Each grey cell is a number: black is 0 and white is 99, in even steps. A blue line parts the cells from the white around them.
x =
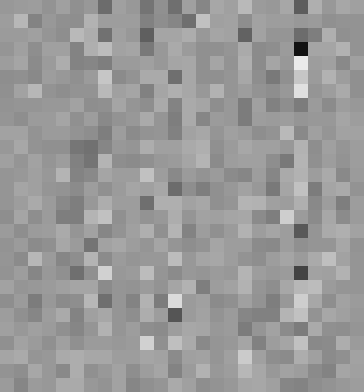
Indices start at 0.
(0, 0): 59
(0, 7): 42
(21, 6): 71
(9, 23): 58
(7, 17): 48
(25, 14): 63
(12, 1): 59
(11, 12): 60
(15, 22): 54
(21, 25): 60
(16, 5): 58
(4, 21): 91
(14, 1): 61
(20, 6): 64
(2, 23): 68
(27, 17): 64
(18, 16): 61
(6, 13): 65
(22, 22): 57
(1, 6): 69
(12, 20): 66
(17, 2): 54
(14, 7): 67
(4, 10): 62
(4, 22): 61
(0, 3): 57
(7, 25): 59
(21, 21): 80
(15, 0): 55
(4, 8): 60
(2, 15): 64
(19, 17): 70
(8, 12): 49
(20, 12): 64
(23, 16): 60
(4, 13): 65
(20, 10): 60
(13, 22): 48
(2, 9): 59
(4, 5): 51

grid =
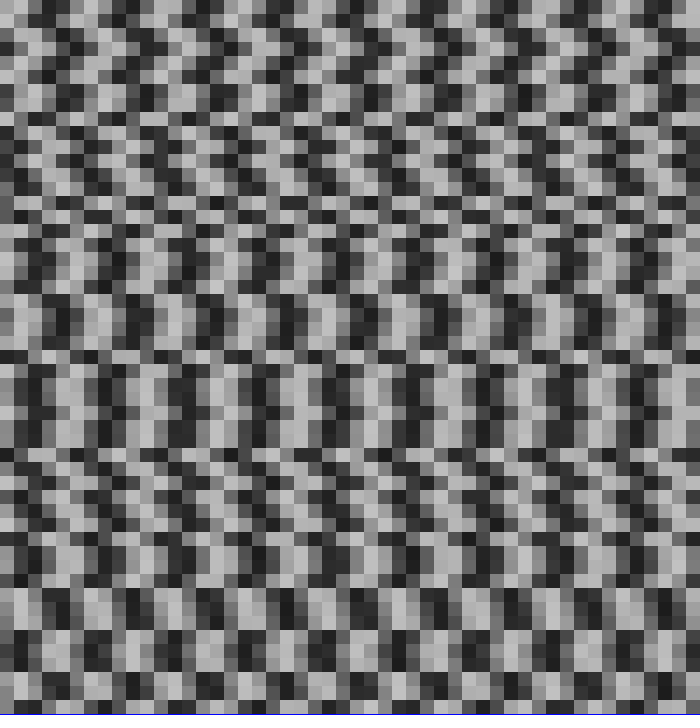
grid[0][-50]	64
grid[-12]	[57, 24, 14, 38, 70, 70, 37, 14, 24, 59, 73, 52, 19, 15, 44, 73, 65, 31, 11, 30, 64, 73, 45, 16, 20, 50, 74, 60, 26, 11, 36, 68, 70, 38, 14, 21, 57, 75, 53, 20, 13, 43, 72, 66, 33, 13, 29, 64, 73, 47]
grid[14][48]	16
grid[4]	[51, 75, 59, 25, 14, 37, 69, 70, 38, 14, 24, 58, 74, 52, 20, 15, 44, 73, 65, 32, 12, 29, 62, 73, 47, 17, 18, 49, 75, 60, 27, 13, 35, 68, 70, 40, 13, 23, 57, 75, 54, 21, 15, 43, 71, 66, 34, 12, 28, 61]
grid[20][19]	43
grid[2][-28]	53
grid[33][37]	71
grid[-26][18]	44
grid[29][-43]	28
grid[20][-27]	12
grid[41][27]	33
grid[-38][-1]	31
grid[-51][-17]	75
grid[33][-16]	14
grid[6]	[24, 58, 74, 53, 20, 15, 43, 72, 66, 32, 12, 29, 64, 72, 46, 16, 17, 49, 74, 61, 27, 12, 35, 68, 70, 39, 13, 24, 57, 74, 54, 20, 14, 43, 71, 66, 33, 11, 28, 62, 72, 48, 17, 17, 50, 73, 61, 27, 13, 33]
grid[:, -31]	[20, 13, 44, 70, 32, 12, 61, 51, 16, 70, 62, 68, 67, 47, 50, 55, 21, 33, 13, 17, 43, 23, 44, 35, 22, 72, 16, 34, 31, 13, 37, 35, 74, 41, 11, 56, 30, 13, 69, 30, 28, 58, 23, 34, 38, 52, 64, 58, 23, 32, 37]
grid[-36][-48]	28
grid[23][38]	53
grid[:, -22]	[73, 52, 69, 43, 75, 63, 57, 65, 46, 45, 11, 47, 12, 16, 67, 14, 72, 23, 52, 41, 18, 74, 69, 73, 73, 19, 48, 21, 24, 49, 21, 21, 33, 17, 58, 12, 27, 53, 14, 26, 28, 12, 73, 74, 73, 13, 13, 11, 74, 75, 19]
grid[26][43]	73
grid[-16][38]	29
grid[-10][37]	60
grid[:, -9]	[14, 18, 33, 62, 21, 14, 48, 38, 23, 59, 70, 59, 72, 59, 37, 66, 13, 46, 18, 27, 54, 16, 30, 24, 13, 75, 21, 47, 45, 20, 49, 47, 68, 54, 17, 66, 43, 19, 74, 43, 42, 69, 16, 22, 27, 64, 73, 68, 15, 20, 51]
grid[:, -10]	[39, 16, 64, 74, 54, 23, 72, 70, 13, 75, 40, 76, 45, 26, 68, 34, 39, 16, 15, 12, 21, 43, 64, 58, 41, 56, 13, 16, 16, 13, 18, 17, 70, 20, 19, 33, 15, 16, 49, 13, 14, 37, 43, 55, 60, 28, 42, 35, 45, 54, 18]
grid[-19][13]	72
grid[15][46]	53
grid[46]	[24, 14, 39, 71, 69, 38, 13, 25, 59, 74, 51, 20, 16, 44, 72, 65, 30, 12, 32, 64, 72, 46, 15, 18, 51, 74, 59, 26, 13, 37, 68, 70, 37, 13, 23, 58, 74, 54, 20, 14, 42, 73, 67, 34, 13, 29, 63, 73, 48, 16]
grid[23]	[49, 74, 61, 28, 12, 35, 66, 71, 41, 14, 21, 56, 75, 56, 22, 14, 41, 71, 66, 35, 12, 27, 63, 74, 49, 18, 17, 47, 73, 63, 29, 13, 33, 66, 71, 41, 15, 23, 53, 73, 58, 24, 13, 40, 70, 68, 36, 12, 26, 59]
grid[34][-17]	67
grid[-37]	[35, 66, 71, 42, 15, 22, 56, 75, 57, 22, 14, 41, 70, 69, 36, 11, 27, 61, 73, 50, 17, 17, 47, 72, 63, 28, 12, 33, 67, 72, 43, 16, 20, 54, 74, 58, 24, 13, 39, 70, 68, 37, 12, 23, 59, 73, 52, 19, 16, 46]
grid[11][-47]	63
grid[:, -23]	[65, 74, 39, 15, 49, 73, 24, 32, 72, 15, 28, 18, 23, 44, 33, 36, 63, 57, 74, 71, 49, 61, 37, 47, 61, 17, 72, 55, 59, 74, 55, 56, 11, 50, 75, 34, 62, 74, 21, 60, 62, 33, 61, 50, 44, 38, 26, 34, 59, 51, 53]
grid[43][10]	24
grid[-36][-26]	41
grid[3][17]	36
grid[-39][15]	62

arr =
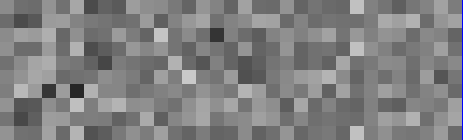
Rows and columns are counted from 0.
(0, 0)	54
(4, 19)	45
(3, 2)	42
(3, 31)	62
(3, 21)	39
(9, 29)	46
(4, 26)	47
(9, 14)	48
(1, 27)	66
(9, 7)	36
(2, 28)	55
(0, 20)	57
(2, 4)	40
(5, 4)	41
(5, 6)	45
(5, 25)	39
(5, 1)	57
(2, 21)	50
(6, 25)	44
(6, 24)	63
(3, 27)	50
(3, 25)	75
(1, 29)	69
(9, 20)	58
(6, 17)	70
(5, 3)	62
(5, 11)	62
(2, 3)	68
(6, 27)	62
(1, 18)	64
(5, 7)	55
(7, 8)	70
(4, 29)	43
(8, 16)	52
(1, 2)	34
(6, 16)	47
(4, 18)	37
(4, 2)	64
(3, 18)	39

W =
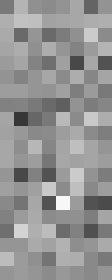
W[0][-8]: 47
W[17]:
[58, 58, 66, 63, 69, 55, 58, 66]
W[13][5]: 74
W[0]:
[47, 70, 56, 54, 57, 65, 39, 57]
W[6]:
[61, 61, 58, 57, 62, 49, 60, 47]
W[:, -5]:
[54, 63, 41, 67, 43, 65, 57, 41, 47, 54, 52, 46, 32, 78, 32, 54, 73, 63, 45, 54]
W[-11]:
[63, 59, 53, 54, 61, 66, 54, 49]
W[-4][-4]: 42
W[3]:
[64, 67, 56, 67, 58, 51, 60, 70]
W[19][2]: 58
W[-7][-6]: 62
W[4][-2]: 65
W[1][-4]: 64
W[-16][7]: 32
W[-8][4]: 60
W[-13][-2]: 48
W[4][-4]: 62
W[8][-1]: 67
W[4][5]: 28
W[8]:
[64, 21, 40, 47, 72, 54, 78, 67]
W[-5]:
[50, 60, 66, 54, 56, 56, 49, 64]
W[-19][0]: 68
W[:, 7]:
[57, 68, 54, 70, 32, 64, 47, 52, 67, 49, 58, 61, 48, 61, 29, 64, 47, 66, 47, 58]
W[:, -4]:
[57, 64, 48, 58, 62, 54, 62, 37, 72, 61, 64, 65, 60, 54, 96, 56, 42, 69, 68, 59]
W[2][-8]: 66
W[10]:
[65, 55, 71, 52, 64, 74, 64, 58]
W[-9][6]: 64
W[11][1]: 58
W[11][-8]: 65
